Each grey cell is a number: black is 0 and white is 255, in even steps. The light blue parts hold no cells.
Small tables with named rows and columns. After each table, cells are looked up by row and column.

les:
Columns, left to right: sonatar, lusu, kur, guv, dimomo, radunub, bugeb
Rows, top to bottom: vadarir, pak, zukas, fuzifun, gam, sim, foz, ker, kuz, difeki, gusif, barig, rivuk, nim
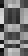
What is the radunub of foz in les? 84
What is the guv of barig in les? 74
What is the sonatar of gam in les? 218
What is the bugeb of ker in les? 76
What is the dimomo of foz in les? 180
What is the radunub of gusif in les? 86
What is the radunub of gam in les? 157

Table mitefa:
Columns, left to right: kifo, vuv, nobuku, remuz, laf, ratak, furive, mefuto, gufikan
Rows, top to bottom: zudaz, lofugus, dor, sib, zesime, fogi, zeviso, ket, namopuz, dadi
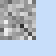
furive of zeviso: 209
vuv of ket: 239
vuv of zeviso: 176
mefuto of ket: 174
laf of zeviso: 172
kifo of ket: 96
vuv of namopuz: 234
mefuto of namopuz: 75
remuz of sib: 200
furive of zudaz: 152
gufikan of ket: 144
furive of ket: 85
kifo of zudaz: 159
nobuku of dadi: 122
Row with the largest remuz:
sib

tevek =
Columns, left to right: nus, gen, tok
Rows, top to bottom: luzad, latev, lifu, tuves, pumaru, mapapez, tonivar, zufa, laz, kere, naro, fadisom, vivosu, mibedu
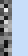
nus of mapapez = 35
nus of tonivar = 116
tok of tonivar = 179
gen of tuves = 123
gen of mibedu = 11
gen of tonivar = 148
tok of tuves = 100
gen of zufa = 200
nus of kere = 128
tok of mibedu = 136
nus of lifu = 84
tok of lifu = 108

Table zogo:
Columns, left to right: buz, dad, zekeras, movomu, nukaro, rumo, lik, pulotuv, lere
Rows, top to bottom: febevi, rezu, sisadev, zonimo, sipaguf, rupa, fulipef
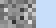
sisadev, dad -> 217
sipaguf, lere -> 148
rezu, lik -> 181
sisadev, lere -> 127
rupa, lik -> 131
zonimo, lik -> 201
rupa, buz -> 137
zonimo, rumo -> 153
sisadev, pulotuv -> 205
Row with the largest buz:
febevi

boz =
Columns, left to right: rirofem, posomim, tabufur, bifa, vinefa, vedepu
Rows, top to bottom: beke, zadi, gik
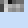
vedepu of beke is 109
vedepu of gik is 134
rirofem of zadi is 68
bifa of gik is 137
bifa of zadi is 158
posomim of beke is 173
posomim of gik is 214
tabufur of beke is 19

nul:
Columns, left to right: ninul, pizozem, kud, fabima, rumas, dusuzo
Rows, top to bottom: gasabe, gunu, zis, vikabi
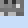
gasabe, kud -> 138
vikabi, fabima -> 182
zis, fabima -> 119
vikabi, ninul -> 207
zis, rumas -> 115
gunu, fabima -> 110
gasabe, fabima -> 47
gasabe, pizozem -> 51
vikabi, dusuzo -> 103
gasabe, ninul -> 139
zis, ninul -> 116
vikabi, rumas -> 97
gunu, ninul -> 140
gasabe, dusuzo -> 112
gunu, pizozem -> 130
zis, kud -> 120
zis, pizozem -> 118
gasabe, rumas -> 130

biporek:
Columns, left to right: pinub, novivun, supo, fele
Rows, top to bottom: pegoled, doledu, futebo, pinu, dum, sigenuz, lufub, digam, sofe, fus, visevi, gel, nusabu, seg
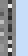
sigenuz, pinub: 189
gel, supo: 53
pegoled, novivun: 133
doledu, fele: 131
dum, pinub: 133
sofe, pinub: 191
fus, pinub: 124
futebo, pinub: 126
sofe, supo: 124
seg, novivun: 134
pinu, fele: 135
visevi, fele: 137
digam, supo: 50
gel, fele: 137
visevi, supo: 211
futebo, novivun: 135
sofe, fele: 131

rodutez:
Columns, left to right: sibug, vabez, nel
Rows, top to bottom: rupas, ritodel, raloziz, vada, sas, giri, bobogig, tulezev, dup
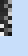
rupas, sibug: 35
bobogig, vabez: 48
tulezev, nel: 119
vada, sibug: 46
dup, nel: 18
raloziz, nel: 159
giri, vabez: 53
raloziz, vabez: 42
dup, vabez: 67
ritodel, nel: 49
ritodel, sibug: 40
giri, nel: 203
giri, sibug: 39

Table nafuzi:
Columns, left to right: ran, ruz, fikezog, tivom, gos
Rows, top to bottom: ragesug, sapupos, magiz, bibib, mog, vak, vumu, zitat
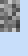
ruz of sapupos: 154
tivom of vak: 125
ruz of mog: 105
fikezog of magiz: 164
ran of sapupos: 185
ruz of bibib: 117
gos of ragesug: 167
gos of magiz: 81
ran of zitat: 117
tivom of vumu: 113
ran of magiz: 103
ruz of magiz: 150
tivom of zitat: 197

